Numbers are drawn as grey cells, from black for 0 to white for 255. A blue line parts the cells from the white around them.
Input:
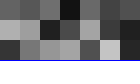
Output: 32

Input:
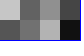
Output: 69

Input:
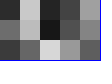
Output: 132

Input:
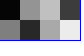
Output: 60

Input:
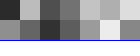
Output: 221

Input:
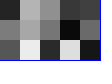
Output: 106

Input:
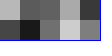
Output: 57

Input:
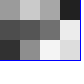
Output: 236
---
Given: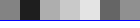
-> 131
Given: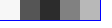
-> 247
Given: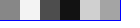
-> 135
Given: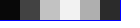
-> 8
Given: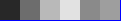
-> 40
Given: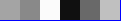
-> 164
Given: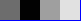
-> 109
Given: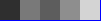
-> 47
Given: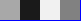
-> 168
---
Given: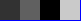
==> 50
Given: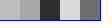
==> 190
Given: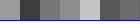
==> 155
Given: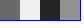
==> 105
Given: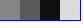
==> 134
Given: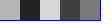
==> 182
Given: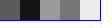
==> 92
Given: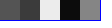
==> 84
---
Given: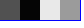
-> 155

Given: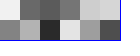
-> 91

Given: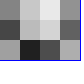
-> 77

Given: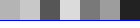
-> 121

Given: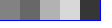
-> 130

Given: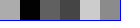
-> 96
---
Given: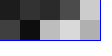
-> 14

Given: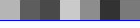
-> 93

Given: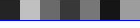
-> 192

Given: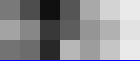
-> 108

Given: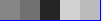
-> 113

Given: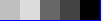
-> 220

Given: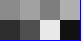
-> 79

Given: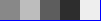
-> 189

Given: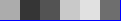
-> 53

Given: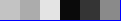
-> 172
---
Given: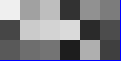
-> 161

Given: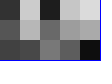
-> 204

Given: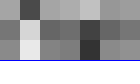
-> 74

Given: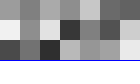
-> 128

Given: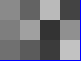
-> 99

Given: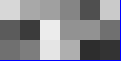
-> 168

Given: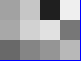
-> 198
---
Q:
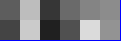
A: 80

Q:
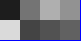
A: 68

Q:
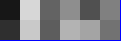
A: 179

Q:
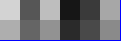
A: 42

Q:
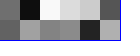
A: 139

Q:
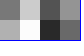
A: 252

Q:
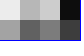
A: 97

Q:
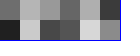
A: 84

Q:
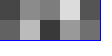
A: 57

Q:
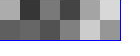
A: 128
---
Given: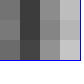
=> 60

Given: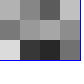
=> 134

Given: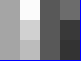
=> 251

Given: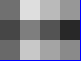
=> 222

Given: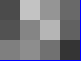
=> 195

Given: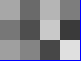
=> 106

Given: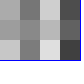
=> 118

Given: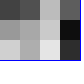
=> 80
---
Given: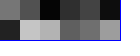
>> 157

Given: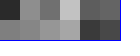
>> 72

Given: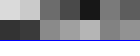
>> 146

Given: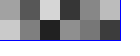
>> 60

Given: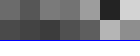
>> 142

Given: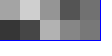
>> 120

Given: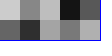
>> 176

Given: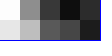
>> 28

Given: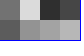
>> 183
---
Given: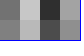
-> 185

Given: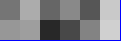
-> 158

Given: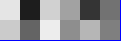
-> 100

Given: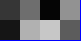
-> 177

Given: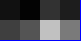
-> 84

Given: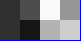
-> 22

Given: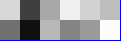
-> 16

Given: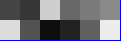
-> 83

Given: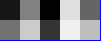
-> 203

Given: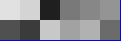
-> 59
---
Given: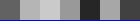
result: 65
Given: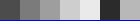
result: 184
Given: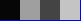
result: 196
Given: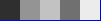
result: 236
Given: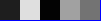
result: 115
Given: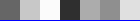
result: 224
